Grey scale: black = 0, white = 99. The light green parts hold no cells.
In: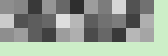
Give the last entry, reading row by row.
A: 64
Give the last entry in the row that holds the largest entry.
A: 68
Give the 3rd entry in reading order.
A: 22
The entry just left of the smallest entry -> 40
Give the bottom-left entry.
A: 55
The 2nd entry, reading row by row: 52
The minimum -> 18
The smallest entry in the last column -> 44
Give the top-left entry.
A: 55
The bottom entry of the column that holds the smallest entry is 68

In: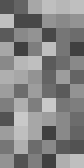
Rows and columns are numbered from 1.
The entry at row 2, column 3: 28
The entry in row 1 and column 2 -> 39
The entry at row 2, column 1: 74
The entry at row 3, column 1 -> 35
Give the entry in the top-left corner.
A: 32
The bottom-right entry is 74
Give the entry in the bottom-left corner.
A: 57
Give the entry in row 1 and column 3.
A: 65
